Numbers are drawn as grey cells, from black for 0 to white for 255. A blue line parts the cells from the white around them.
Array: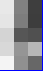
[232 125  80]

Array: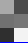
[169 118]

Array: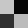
[199 187]

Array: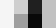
[245 159]

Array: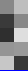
[136 136]

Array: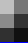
[192  51]

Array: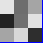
[228 112  46]

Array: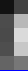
[ 18 184]
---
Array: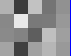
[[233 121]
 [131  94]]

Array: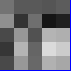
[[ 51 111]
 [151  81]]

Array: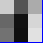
[[ 17 214]
 [ 15 225]]

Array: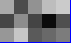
[[141  68]
 [198  90]]

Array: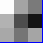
[[ 77  20]
 [117 165]]

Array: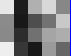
[[ 24  78]
 [ 44 113]]

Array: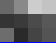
[[58 75]
 [42 68]]

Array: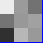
[[152 161]
 [183 153]]
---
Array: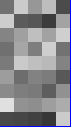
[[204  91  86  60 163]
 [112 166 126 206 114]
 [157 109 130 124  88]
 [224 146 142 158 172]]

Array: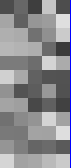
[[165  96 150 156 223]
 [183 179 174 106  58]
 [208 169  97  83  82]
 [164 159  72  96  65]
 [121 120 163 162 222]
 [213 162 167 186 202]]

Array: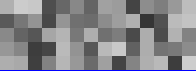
[[ 89 119 148  72 149 112 108 140 158 176  53  81 187 195]
 [151 134  61  70 186 147  87 185 201  97 173 115 121 140]]

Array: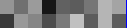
[[ 57 153 134  77 122 192  92 181  92]]

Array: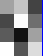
[[ 71 252 110]
 [254  84 220]]

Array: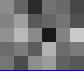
[[131 159  89 101 117  81]
 [108 124  93 177 109 123]]
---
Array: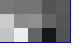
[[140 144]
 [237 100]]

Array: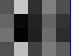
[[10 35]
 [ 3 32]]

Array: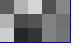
[[75 83]
 [39 53]]

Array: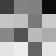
[[192 122]
 [ 82 186]]

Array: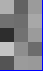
[[110 168]
 [114 155]]

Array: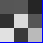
[[218  85]
 [ 58 186]]

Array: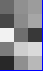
[[139 166]
 [111  56]]
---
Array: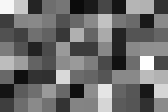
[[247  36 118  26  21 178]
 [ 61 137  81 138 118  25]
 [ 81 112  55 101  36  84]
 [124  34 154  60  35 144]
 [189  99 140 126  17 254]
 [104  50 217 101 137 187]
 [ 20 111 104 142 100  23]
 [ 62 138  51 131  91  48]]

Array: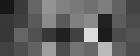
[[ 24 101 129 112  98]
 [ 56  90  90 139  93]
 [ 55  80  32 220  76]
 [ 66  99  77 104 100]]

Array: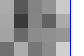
[[171 131 201]
 [167 133 170]
 [163 140 149]
 [112 119 207]]

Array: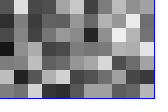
[[ 84  72 164  65 187 162]
 [ 48  60  95 105 151 110]
 [ 74  66 152  38 238 115]
 [ 22 172  75 117 179 228]
 [125 190 107 167  79 163]
 [190  86 209  82 160  58]
 [126 210  46 160  93 183]]

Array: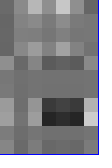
[[106 183 199 102]
 [102 138 140 119]
 [103 126 128 119]
 [102 156 162 114]
 [143 133  97 137]
 [119 115 114 115]
 [121 115 113 115]
 [155 149  66 178]
 [159 157  45 204]
 [124 117 112 116]
 [134 124 107 123]]

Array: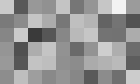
[[202 152 196 149 243]
 [122 197 119 180 116]
 [134  58 135 198 114]
 [149 173 146 147 174]
 [153 195 144 171 186]
 [141 158 148  89 111]]

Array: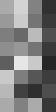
[[170 130]
 [153 116]
 [126 187]
 [142 117]
 [ 94 201]
 [201  86]
 [184  46]
 [170 171]]

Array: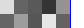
[[221  89 147]
 [101  86  98]]

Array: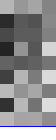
[[181 165]
 [ 43  82]
 [ 73  92]
 [ 35  86]
 [ 99  97]
 [ 64 123]
 [185 167]
 [ 49 115]
 [183 166]]
